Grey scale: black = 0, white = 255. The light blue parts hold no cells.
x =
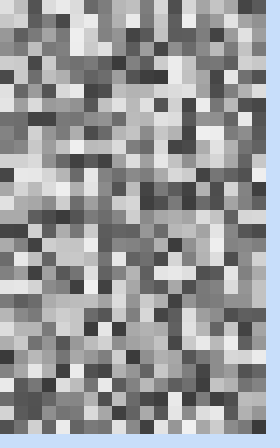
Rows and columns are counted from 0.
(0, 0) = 223
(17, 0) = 171
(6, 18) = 221
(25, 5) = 168
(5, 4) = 175
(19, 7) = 98
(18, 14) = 179
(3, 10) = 157
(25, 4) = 117
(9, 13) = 68
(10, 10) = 106
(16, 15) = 228
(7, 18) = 71
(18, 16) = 78
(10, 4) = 194
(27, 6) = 116
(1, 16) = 226
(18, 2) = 191
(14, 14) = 107
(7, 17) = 81
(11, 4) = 104
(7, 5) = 146
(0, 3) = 220
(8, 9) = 187
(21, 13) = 148
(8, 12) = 220
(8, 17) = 232
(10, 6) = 186
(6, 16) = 127
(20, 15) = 130
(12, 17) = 81
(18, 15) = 221
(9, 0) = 131
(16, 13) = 191
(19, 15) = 89
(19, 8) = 130
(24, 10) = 171
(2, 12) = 92

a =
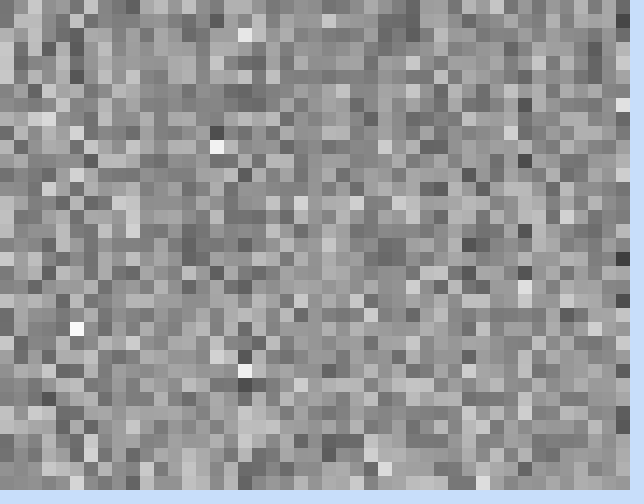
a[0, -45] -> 117
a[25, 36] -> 133
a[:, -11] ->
[156, 131, 120, 150, 147, 157, 110, 110, 162, 138, 147, 154, 151, 97, 177, 118, 114, 101, 129, 167, 102, 191, 145, 192, 163, 157, 165, 163, 120, 150, 199, 130, 137, 187, 221]
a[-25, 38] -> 136
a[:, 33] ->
[181, 105, 157, 138, 159, 170, 149, 116, 191, 129, 164, 163, 89, 153, 184, 177, 133, 83, 157, 88, 116, 191, 126, 112, 165, 100, 206, 136, 113, 200, 184, 181, 173, 157, 119]
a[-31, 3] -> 139
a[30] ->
[188, 179, 167, 163, 101, 171, 102, 144, 158, 198, 155, 122, 151, 134, 158, 129, 162, 189, 188, 194, 159, 157, 147, 165, 136, 179, 121, 132, 159, 113, 141, 184, 133, 184, 199, 121, 162, 139, 156, 151, 153, 135, 186, 150, 88]
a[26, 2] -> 164
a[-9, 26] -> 182
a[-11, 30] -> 137
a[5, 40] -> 149
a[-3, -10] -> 188
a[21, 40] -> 202
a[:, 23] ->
[115, 198, 124, 135, 144, 118, 166, 164, 149, 183, 114, 159, 171, 125, 173, 132, 174, 198, 172, 176, 149, 172, 127, 176, 137, 152, 100, 177, 150, 117, 165, 98, 93, 167, 173]
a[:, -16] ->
[102, 99, 94, 139, 200, 120, 198, 163, 106, 120, 178, 123, 167, 167, 188, 195, 136, 160, 143, 117, 206, 165, 104, 150, 199, 175, 114, 196, 187, 131, 113, 120, 163, 160, 188]
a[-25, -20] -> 136
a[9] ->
[108, 182, 139, 180, 159, 211, 114, 135, 128, 109, 160, 128, 124, 141, 160, 78, 132, 113, 147, 115, 171, 145, 147, 183, 180, 126, 142, 161, 140, 120, 163, 116, 145, 129, 138, 147, 208, 109, 126, 155, 134, 176, 176, 155, 121]
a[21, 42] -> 169
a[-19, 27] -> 137
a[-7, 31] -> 178
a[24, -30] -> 191
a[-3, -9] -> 129
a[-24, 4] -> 142
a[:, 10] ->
[169, 146, 118, 143, 148, 132, 143, 129, 175, 160, 167, 119, 144, 127, 142, 150, 124, 126, 148, 166, 128, 181, 120, 173, 143, 174, 138, 172, 125, 163, 155, 130, 135, 201, 188]
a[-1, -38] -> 120
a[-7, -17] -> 133
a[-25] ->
[182, 107, 146, 172, 168, 112, 197, 166, 142, 196, 167, 141, 177, 178, 139, 242, 182, 138, 146, 149, 105, 129, 138, 114, 125, 136, 134, 204, 150, 178, 101, 102, 146, 164, 147, 159, 156, 178, 136, 123, 179, 154, 132, 125, 160]
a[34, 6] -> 139
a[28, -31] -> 140
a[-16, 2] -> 177
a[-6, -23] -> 131
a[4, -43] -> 133
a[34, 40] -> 148
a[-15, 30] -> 142

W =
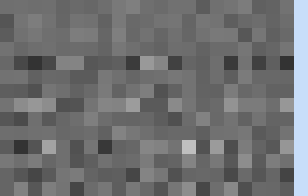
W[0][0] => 111
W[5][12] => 119
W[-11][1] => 104
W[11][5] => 84
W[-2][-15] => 100
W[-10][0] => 104
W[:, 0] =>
[111, 85, 92, 114, 104, 114, 94, 115, 86, 110, 92, 120, 101, 101]
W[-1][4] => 116
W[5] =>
[114, 115, 97, 105, 104, 91, 91, 120, 112, 102, 110, 112, 119, 115, 98, 110, 94, 123, 104, 104, 103]
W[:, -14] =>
[110, 98, 102, 100, 91, 120, 122, 133, 109, 97, 56, 113, 93, 119]
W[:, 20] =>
[114, 109, 105, 117, 51, 103, 98, 151, 100, 115, 150, 112, 68, 92]
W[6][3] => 117
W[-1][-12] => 120
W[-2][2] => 70
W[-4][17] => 124
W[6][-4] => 104
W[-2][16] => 73
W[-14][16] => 116
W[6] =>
[94, 92, 81, 117, 111, 98, 106, 122, 99, 114, 126, 82, 98, 115, 99, 98, 124, 104, 110, 98, 98]
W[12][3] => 90
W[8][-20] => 75
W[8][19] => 100
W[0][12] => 113
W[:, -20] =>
[112, 116, 113, 104, 72, 115, 92, 140, 75, 109, 51, 111, 86, 129]
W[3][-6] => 107
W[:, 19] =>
[99, 100, 96, 102, 95, 104, 98, 110, 100, 97, 88, 125, 102, 104]
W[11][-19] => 124
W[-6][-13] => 102
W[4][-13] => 95
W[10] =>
[92, 51, 84, 163, 111, 81, 117, 56, 99, 103, 134, 130, 115, 191, 82, 155, 78, 124, 100, 88, 150]

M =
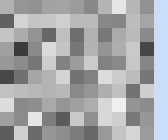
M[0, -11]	177
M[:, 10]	[145, 165, 138, 71, 134, 118, 206, 140, 150, 155]
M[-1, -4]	153
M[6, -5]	149
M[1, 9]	188
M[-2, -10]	139
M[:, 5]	[155, 185, 110, 119, 156, 115, 137, 160, 201, 124]
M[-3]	[220, 137, 142, 169, 149, 160, 173, 215, 239, 148, 140]
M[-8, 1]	172
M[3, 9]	201
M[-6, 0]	151
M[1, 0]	97
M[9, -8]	150
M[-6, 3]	205
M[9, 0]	93
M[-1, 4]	141
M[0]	[177, 149, 146, 162, 163, 155, 136, 180, 230, 182, 145]
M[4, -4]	129
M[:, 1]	[149, 211, 172, 59, 139, 113, 188, 137, 139, 207]
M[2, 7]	120
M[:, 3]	[162, 198, 103, 218, 205, 179, 179, 169, 125, 150]
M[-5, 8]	203

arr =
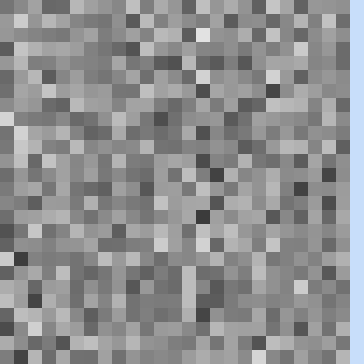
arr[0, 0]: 117
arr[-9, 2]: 141
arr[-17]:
[115, 210, 165, 155, 180, 131, 99, 107, 170, 109, 121, 108, 119, 169, 80, 135, 109, 121, 152, 124, 152, 120, 145, 140, 124]
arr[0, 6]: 160
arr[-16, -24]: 199
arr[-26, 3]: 104
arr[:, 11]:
[171, 129, 185, 150, 92, 160, 161, 125, 78, 108, 115, 156, 158, 156, 193, 136, 184, 204, 110, 124, 114, 123, 111, 154, 143, 137]
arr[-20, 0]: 111
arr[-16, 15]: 146
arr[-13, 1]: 158
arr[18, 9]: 185
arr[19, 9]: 118
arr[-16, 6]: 134
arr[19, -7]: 188
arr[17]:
[98, 144, 141, 129, 147, 148, 164, 110, 111, 125, 128, 204, 160, 135, 210, 103, 179, 167, 126, 196, 129, 128, 149, 105, 144]
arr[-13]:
[122, 158, 167, 118, 167, 117, 106, 96, 160, 142, 87, 156, 158, 120, 191, 150, 121, 164, 147, 183, 128, 66, 141, 139, 156]
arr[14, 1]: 125
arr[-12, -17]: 134
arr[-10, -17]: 94
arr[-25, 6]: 122
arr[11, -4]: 92
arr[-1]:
[125, 68, 181, 109, 167, 113, 112, 161, 113, 148, 131, 137, 132, 156, 172, 156, 162, 139, 213, 136, 116, 160, 133, 116, 181]
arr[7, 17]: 91
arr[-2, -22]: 123
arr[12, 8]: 138
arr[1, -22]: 182
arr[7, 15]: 123
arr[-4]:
[101, 189, 180, 154, 185, 136, 94, 123, 156, 114, 127, 111, 119, 175, 69, 145, 124, 122, 167, 108, 150, 129, 149, 127, 138]
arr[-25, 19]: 104
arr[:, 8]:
[135, 144, 139, 105, 166, 135, 118, 132, 187, 170, 134, 180, 138, 160, 134, 161, 94, 111, 154, 149, 147, 178, 156, 134, 151, 113]
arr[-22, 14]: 106
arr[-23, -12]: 159
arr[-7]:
[97, 148, 169, 127, 189, 115, 102, 118, 149, 118, 97, 124, 108, 188, 109, 112, 147, 126, 188, 145, 134, 121, 147, 88, 155]
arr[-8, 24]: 177
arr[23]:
[76, 137, 208, 134, 169, 156, 105, 145, 134, 162, 118, 154, 157, 137, 112, 183, 162, 160, 161, 116, 144, 85, 161, 114, 176]
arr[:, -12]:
[98, 140, 92, 159, 183, 106, 153, 127, 141, 169, 131, 158, 190, 120, 166, 168, 111, 135, 135, 188, 188, 188, 175, 137, 121, 156]
